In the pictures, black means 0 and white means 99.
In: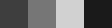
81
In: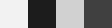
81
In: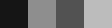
32
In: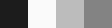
73
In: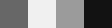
60
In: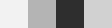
18
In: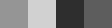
18
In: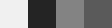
51
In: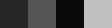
4
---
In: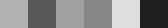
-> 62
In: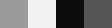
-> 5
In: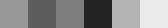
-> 49
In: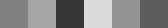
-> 21
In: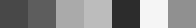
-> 66
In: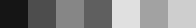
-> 52
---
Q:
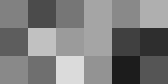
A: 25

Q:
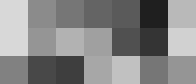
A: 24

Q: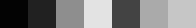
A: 26

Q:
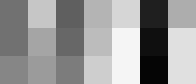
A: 12

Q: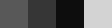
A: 34

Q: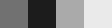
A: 66

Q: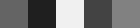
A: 39

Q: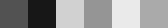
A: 58
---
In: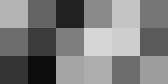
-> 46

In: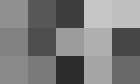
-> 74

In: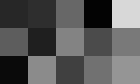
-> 84

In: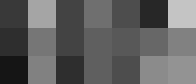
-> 76

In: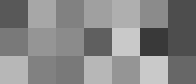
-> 30

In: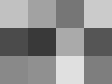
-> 79

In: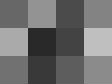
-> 51
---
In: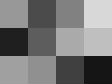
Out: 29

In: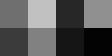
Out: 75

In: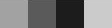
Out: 35

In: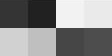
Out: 13

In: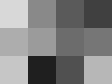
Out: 53

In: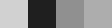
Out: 12

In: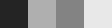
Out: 68

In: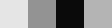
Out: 57

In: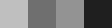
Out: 43
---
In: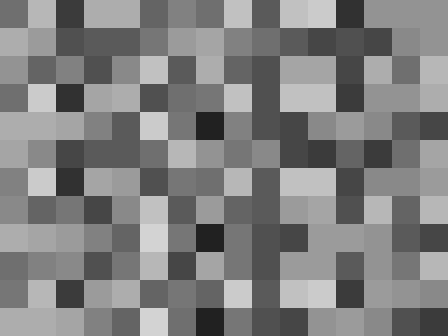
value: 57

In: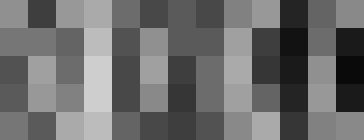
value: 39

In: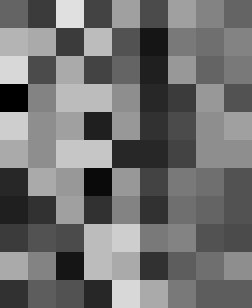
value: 51

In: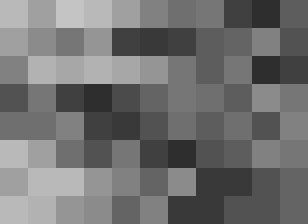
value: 18

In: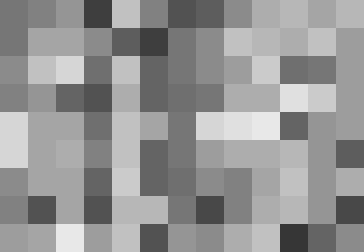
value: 64

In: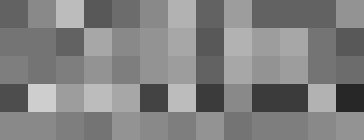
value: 38

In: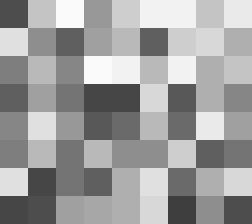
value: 76
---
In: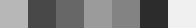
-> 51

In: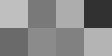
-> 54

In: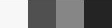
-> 31

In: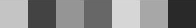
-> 83

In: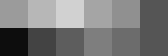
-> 49

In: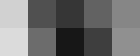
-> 9
